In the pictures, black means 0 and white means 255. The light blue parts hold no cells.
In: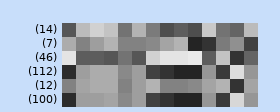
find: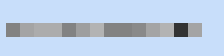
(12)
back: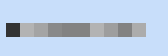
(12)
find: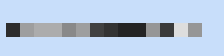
(112)
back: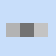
(14)
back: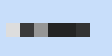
(112)
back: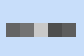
(14)

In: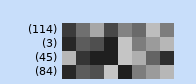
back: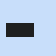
(45)
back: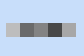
(114)
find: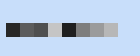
(84)
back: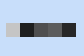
(3)

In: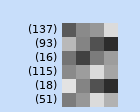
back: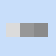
(137)
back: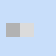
(51)
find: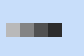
(93)
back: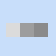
(115)
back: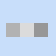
(51)

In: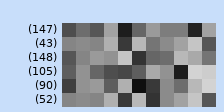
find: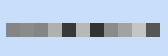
(52)
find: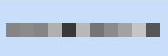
(43)

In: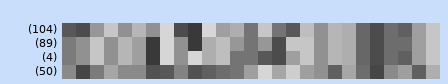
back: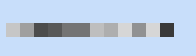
(4)
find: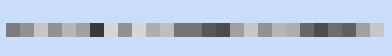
(4)
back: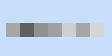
(50)
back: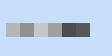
(4)
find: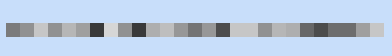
(89)

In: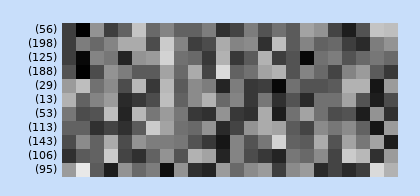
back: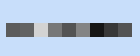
(143)
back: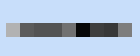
(29)
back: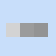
(125)
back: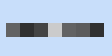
(106)
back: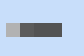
(29)

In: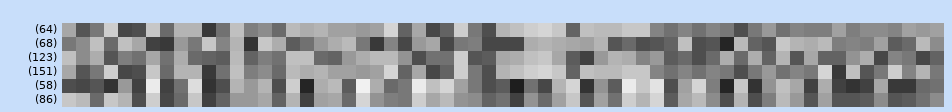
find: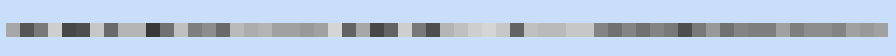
(64)
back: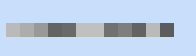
(123)
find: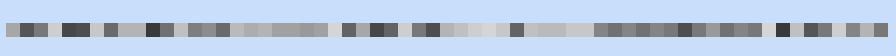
(151)
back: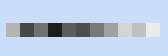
(58)

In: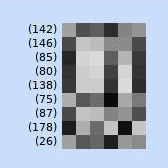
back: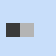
(85)
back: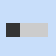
(138)

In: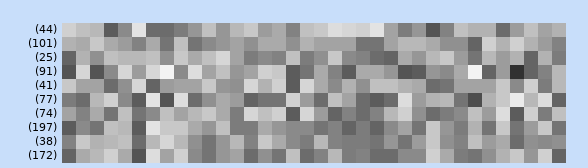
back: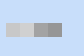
(91)
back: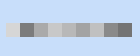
(74)
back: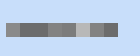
(172)
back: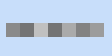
(101)
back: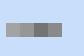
(172)
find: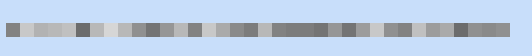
(38)

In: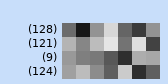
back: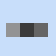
(128)
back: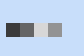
(128)

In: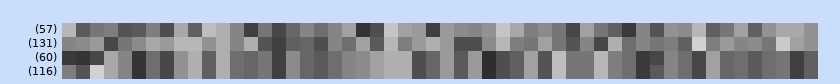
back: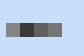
(57)
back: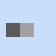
(131)
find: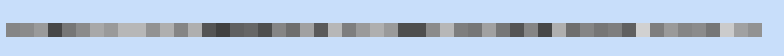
(131)
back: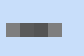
(57)
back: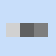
(131)
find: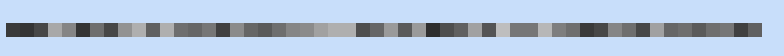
(60)

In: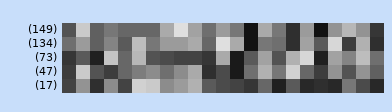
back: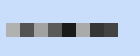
(73)
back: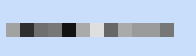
(134)
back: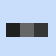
(17)
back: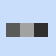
(134)

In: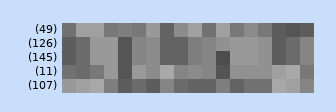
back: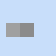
(49)
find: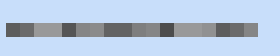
(145)
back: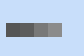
(49)
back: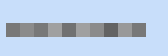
(49)

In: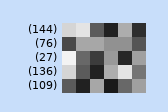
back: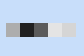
(144)
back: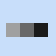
(109)
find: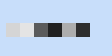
(144)
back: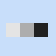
(136)
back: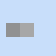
(76)

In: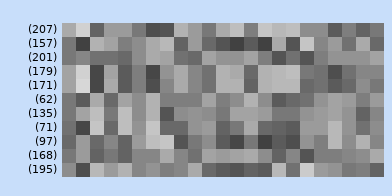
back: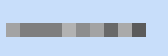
(62)
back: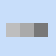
(207)
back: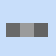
(157)
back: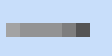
(201)
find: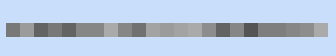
(168)
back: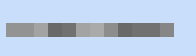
(201)

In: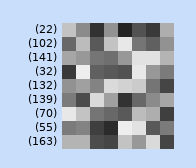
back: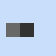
(139)
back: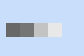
(70)
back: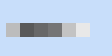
(70)

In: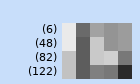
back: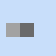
(6)
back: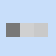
(82)
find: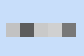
(82)
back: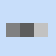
(122)
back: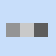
(48)

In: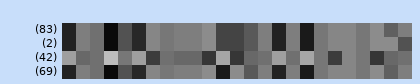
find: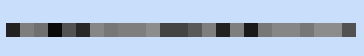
(2)
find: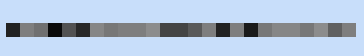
(83)

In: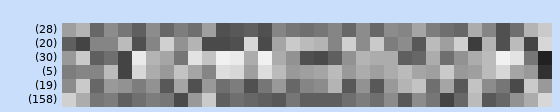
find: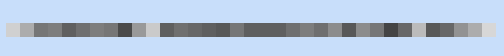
(158)
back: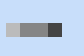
(20)
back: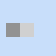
(20)
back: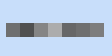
(28)
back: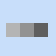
(30)

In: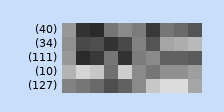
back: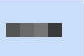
(40)
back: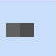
(127)
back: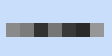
(111)
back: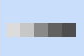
(127)
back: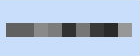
(111)
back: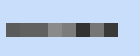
(111)

